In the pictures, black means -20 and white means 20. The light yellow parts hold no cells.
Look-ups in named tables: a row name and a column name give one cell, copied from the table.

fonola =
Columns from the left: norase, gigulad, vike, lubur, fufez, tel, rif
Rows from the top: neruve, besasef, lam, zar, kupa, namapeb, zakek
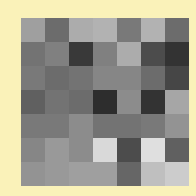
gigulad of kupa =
-1
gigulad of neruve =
-3
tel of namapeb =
15
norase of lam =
-1
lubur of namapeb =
14
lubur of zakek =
5
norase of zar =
-5
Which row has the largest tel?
namapeb

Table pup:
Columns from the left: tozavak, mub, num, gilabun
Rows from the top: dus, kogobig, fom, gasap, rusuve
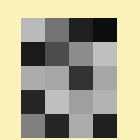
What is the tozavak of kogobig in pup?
-16
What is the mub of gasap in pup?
10
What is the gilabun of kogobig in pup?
10
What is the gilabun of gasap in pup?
8
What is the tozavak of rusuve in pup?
0
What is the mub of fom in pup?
6
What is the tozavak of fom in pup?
7
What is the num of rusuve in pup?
7

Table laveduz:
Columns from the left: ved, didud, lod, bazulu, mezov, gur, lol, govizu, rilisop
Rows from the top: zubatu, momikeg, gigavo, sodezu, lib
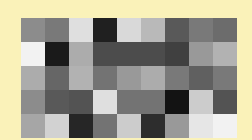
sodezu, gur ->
-2
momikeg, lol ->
-10
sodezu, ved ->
2
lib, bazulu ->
-2
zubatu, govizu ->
-1
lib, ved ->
6
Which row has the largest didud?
lib

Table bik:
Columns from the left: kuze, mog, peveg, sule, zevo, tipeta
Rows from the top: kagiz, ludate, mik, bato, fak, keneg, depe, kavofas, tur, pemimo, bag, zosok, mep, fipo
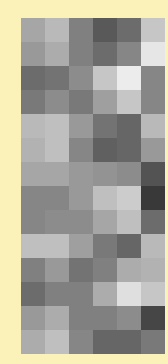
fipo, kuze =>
7
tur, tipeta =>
-3
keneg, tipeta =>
4
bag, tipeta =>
8
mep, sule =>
0
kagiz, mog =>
9
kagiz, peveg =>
0
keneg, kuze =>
8
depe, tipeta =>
-7
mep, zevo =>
2
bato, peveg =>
-1
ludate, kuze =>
4
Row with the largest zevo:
mik

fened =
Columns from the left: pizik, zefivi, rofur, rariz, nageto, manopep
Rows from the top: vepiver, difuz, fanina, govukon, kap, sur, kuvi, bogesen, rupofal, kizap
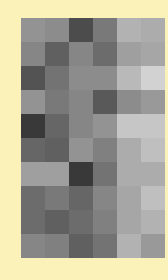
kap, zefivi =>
-4
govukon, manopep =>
4
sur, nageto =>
7
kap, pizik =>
-11
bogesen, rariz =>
1
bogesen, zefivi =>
-1
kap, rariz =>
3
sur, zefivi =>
-5
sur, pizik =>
-4
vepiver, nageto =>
8
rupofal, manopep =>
8
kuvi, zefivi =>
5
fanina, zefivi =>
-2
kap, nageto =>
11

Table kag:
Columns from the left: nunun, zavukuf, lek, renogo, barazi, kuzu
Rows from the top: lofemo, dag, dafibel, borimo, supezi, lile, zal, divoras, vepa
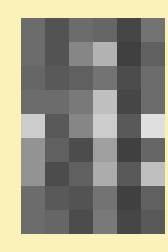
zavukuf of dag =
-7
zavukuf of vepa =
-4
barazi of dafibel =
-8
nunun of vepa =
-3
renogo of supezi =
12
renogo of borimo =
10
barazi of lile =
-10
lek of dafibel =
-5
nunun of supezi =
12
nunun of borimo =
-3
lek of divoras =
-7
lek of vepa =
-8
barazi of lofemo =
-9

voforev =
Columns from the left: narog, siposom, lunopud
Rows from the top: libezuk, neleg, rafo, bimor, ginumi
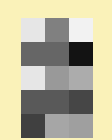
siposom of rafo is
4
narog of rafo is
16
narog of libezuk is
16
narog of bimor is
-6
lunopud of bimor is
-9
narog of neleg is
-4
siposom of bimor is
-6
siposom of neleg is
-4
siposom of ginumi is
6

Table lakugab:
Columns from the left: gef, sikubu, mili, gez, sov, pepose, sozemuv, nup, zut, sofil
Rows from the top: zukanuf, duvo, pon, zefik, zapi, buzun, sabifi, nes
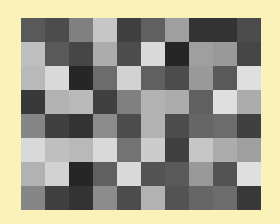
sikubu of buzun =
10
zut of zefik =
15
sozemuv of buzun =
-10
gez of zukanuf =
11
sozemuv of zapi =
-8
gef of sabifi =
8
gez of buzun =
14

